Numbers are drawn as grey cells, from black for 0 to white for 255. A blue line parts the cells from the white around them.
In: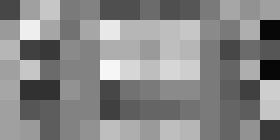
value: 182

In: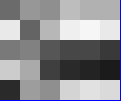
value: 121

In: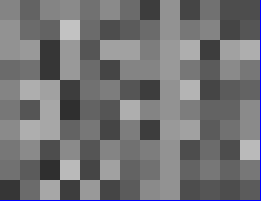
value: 146

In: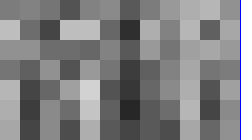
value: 145

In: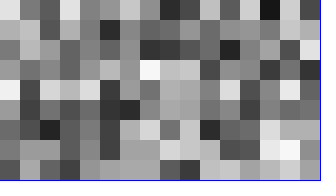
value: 122

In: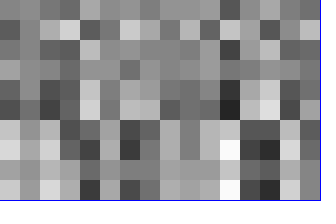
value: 119

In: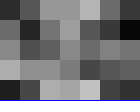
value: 136

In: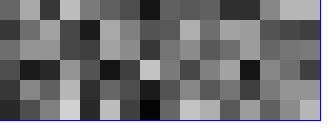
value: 110

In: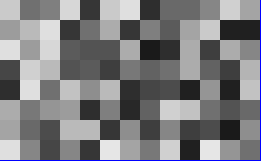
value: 223
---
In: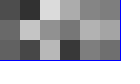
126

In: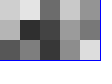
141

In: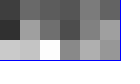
175

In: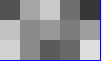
104

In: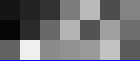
194

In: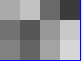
163

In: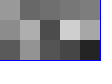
70
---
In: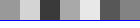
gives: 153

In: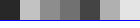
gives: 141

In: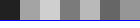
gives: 150

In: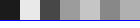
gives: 156

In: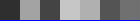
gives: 112

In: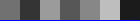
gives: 113

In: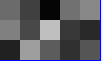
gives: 85
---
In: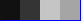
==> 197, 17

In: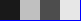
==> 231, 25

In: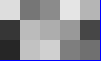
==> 229, 38

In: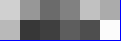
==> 252, 55

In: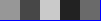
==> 202, 34

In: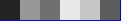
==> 232, 35
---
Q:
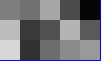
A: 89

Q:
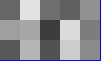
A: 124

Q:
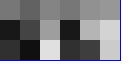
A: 211

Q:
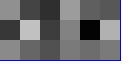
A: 177

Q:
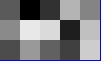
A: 192

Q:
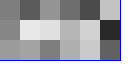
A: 41

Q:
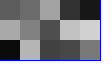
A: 209

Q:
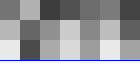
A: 95
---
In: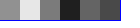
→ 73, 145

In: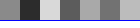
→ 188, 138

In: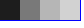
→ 210, 29

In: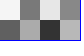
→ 136, 96

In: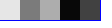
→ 65, 230

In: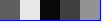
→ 147, 95

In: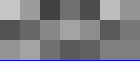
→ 148, 148
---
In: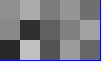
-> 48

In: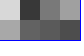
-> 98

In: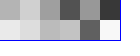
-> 221

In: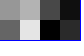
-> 229

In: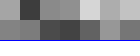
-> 124

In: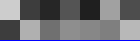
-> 176

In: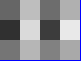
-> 218

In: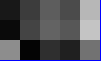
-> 68

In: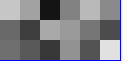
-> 62
